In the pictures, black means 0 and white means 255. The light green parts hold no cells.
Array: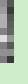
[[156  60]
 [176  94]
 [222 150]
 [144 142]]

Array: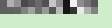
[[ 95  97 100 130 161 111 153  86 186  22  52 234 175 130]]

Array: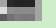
[[220 142 138 139 139 164]]

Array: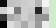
[[210 232 122 206 202  37 203]
 [  1 220 202 170 203 154 235]]

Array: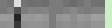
[[120 129  83 125 132 130 132 124 122 129 136 127 122 128 129]
 [143 146  56 143 146 147 144 124 140 144 140 144 140 149 148]]

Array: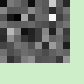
[[134  87  88  93 138 107  88  42  81 115]
 [118  98  94  96 105  86  79  59  98 116]
 [ 43 142 101  54  37  60 146  99 107  69]
 [112  78  91 109 100  90  76  96 108 100]]

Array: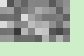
[[153 159 100 122 137 172 156 146  98 149]
 [218 179 133 137 189 171 178 144 111 158]
 [151 153 106 109 109  95 178 120 176 127]]
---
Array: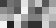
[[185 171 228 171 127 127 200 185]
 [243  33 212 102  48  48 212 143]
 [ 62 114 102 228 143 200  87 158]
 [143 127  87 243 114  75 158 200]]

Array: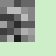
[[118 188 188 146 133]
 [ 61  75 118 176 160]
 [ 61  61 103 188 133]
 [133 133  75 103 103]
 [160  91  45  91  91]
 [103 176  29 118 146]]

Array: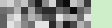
[[ 98 196 227 122 180 152  84  72 227 164 180 110 227]
 [ 98 227 196 137 110 227 227  42 152  26  72 180 137]
 [110 122 180  57 164  72  42  42 110  84  11  98 137]
 [196 212 164 196  98  26 137 212  42  11 196 164  57]]

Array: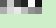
[[175 217 232 189 146 133]
 [ 92 203  63  34 248  22]]

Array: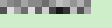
[[ 82 221 164 109 221  97 206  68  23  52 190  82 164]
 [164 137 125 164 137 137 109 149 190 177 149 177 125]]

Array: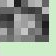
[[ 58  46 183 158 143  84  58]
 [ 84  71 170 158 183  99  30]
 [170  99 158 198 113 127  46]
 [127 113 143 127 127  84  84]
 [ 99  99 113  71  58  71 183]
 [158 198  30  99 170 183  99]]

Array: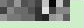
[[120  94 150  81  94  66 194   8 194  66]
 [150 120 120 106 106  50  36 150 165  94]
 [ 66 134 106 106  81  50 225  66 134 134]]
